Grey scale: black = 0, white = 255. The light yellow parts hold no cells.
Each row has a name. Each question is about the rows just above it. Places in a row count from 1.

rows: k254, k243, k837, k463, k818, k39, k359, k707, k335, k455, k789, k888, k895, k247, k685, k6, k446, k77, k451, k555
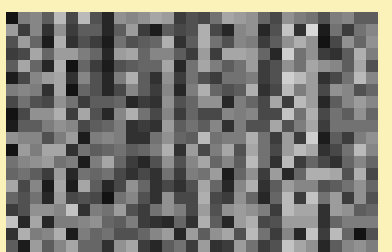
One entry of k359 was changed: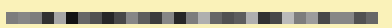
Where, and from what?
28, [145]
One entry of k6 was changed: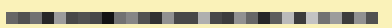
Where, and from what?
23, [102]
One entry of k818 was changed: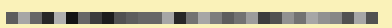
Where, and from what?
29, [93]
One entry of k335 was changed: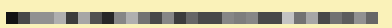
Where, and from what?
26, [175]
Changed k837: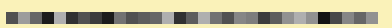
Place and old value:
29, [145]

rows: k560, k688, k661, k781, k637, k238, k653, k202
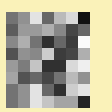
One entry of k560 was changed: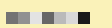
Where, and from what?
7, [17]
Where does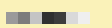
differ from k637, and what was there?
5, [48]
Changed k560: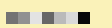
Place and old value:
7, [17]
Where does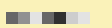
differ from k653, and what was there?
1, [115]
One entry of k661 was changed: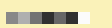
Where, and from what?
6, [60]
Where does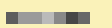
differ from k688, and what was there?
4, [175]

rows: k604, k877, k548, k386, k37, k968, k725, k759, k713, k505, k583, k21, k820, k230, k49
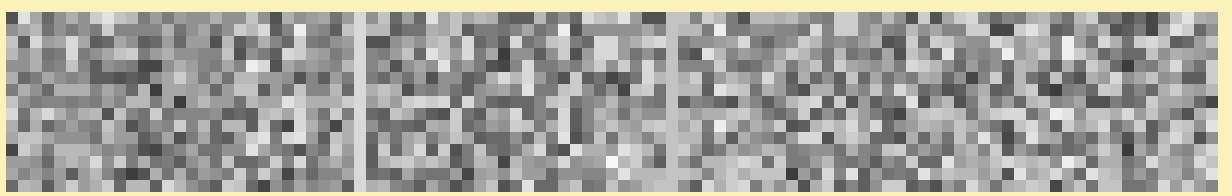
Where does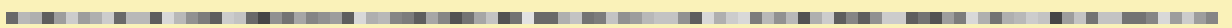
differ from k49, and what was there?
47, [166]
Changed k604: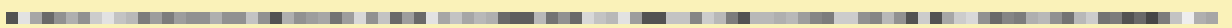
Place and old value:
99, [226]
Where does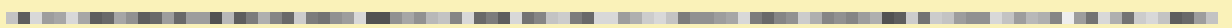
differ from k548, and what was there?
68, [184]
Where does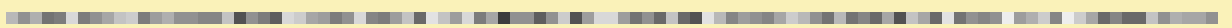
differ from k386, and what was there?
100, [157]
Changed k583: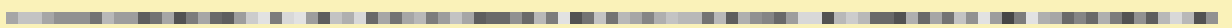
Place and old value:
93, [133]
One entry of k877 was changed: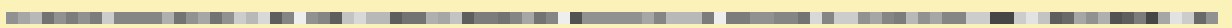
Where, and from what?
56, [195]
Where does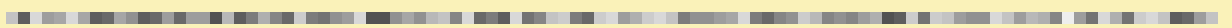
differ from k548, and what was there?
50, [216]

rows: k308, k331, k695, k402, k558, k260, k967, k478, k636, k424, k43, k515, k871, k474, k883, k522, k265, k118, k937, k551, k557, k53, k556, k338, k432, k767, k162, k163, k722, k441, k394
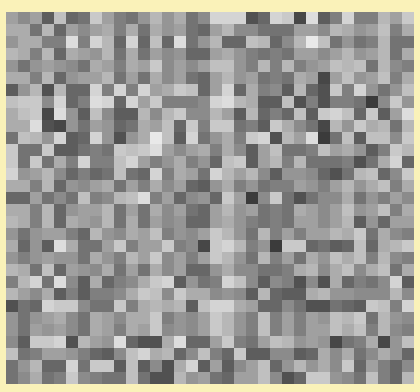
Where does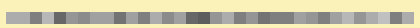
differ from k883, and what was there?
9, [172]
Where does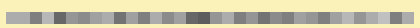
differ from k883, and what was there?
23, [127]
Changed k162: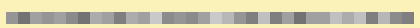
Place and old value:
25, [127]
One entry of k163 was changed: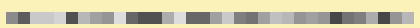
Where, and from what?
34, [192]

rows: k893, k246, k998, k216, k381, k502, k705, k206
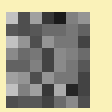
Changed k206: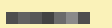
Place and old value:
2, [87]
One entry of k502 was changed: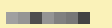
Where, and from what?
5, [119]
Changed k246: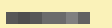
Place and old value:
6, [119]

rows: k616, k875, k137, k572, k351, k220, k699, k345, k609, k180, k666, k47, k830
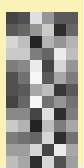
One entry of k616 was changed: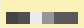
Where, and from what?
3, [223]
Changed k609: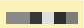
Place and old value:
3, [68]

